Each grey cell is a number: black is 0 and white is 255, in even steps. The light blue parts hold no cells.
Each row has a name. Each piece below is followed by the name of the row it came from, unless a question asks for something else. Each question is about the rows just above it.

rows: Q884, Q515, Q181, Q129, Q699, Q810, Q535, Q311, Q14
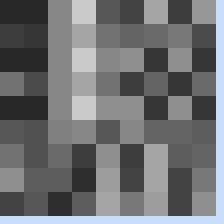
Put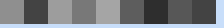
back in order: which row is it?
Q14
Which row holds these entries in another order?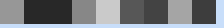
Q884
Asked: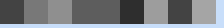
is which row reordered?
Q311
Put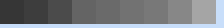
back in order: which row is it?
Q515
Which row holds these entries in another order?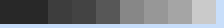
Q884

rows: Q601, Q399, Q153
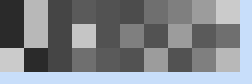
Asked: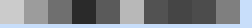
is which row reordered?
Q601
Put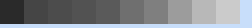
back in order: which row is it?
Q601
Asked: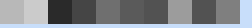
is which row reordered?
Q153
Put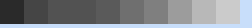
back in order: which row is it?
Q153
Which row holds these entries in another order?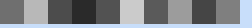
Q601
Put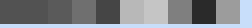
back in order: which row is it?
Q399
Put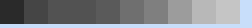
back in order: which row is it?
Q399

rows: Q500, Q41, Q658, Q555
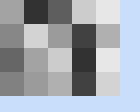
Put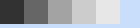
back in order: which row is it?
Q658
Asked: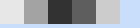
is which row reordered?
Q500
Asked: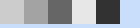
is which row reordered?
Q658
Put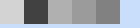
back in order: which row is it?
Q555
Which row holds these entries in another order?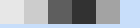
Q500

